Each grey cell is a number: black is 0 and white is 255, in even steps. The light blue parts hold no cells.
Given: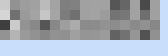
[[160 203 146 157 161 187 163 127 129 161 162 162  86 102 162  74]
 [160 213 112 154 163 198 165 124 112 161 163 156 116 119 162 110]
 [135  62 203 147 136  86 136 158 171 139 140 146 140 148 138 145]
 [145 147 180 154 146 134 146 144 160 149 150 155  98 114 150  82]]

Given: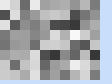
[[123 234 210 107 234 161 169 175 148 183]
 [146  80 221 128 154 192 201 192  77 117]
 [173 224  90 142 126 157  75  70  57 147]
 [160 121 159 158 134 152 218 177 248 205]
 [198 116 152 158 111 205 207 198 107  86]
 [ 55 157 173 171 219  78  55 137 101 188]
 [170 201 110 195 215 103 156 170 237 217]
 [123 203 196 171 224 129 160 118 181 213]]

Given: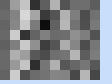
[[ 93  99 157 196  48  95 178  83 110 110]
 [113 107 131 215 165  58  84 177 126  77]
 [121 100 135 200 123  13  97 183 115  79]
 [ 82 104 204  51 100 128 107 110 144 126]
 [118  96 127 201 144  62  85 172 134  77]
 [124 105 175 157  88  76 111 116 181  93]
 [ 88 105 152 196  46 118 176  87 103 118]
 [ 70  99 204  80 108 115 133 131  72 182]]

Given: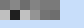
[[122 119 135 110 131 122]
 [110 192  31 193 148 116]]

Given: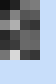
[[124  15  35 116]
 [ 90  54 130  85]
 [ 53 136 175  63]
 [ 98  39  72 104]
 [103  50  59 105]
 [ 54 117 216  66]]

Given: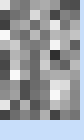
[[ 77 231 134 120 163 172 153  81]
 [116  82 112 124 217 154  70 130]
 [172  63 155 170 110 163 233 117]
 [195 248 135 109 185 118 183 172]
 [ 94 181 203 133 122 135 243 175]
 [148  86 180 159 102 185  47 135]
 [186  71 195 130 106 204 124  97]
 [158  85 249 168 104 162 173 172]
 [140 132 153  81 107 122 226 219]
 [135 141 160  79 114 133 248 188]
 [138 229  88 178  82 121 191 165]
 [116  67 109 132 106 175  67 131]]

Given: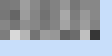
[[135 121 124 158 137 119 130 150 119 136]
 [136 119 102 156 133 114 130 168 125 152]
 [131 134 118 143 135 120 132 163 132 157]
 [ 54 125 217 181 116 156 151  99 108 192]]

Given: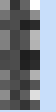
[[254 153  51 100]
 [141 114  75  74]
 [ 43  73  77  33]
 [184 130  67  85]
 [179 128  68  84]
 [ 38  70  77  30]
 [ 44  74  76  33]
 [177 127  68  83]
 [ 83  91  78  52]
 [222 141  58  94]
 [ 86  92  76  52]]

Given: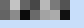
[[ 83 105 195 100  71 184 122]
 [ 17 100 139  11 106 163 171]]
